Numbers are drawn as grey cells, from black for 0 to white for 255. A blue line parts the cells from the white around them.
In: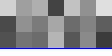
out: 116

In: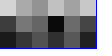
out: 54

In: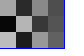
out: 28

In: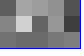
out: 107

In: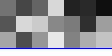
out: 77

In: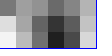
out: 187

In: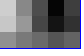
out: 121

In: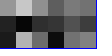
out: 179

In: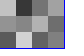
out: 210

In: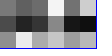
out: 236
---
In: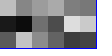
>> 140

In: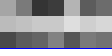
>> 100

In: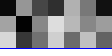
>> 113

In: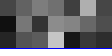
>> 92

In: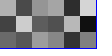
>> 157

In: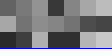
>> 175

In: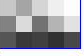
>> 64
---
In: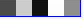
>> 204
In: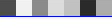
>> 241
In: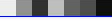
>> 145
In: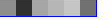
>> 48
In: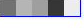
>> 181
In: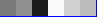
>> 145
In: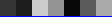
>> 29
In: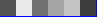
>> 233
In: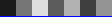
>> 119
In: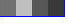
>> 191
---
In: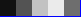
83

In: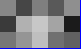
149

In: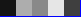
173

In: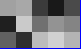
46

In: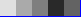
170

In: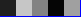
198

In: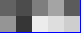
54

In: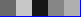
199
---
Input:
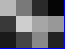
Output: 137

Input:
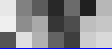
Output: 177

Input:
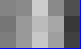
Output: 199

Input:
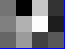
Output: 65

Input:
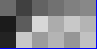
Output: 156

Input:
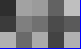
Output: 170

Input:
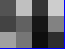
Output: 14

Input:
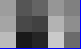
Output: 37
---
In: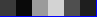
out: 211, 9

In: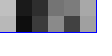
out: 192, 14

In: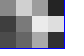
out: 235, 36

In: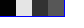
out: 229, 2

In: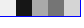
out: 240, 22

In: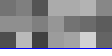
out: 210, 64

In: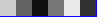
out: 234, 16

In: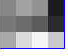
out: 244, 28
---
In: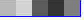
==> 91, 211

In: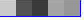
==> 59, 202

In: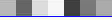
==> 246, 246

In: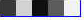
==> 16, 242

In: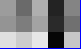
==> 163, 231

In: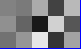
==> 25, 230

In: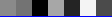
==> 167, 244

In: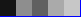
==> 96, 199

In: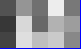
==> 104, 237
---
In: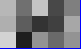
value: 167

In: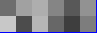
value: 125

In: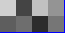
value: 118

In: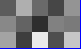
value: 122

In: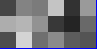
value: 105

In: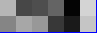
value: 197
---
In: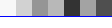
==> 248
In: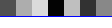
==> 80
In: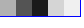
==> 177
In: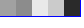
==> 161
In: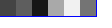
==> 68
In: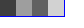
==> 62
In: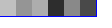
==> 192
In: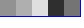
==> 146
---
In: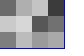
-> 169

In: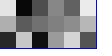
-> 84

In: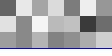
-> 207

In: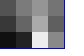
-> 137

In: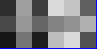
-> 80

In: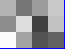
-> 98
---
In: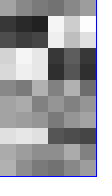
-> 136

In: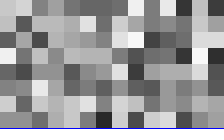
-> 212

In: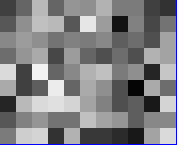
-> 101

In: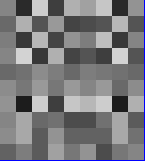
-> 42

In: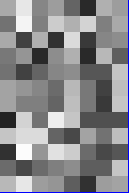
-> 231
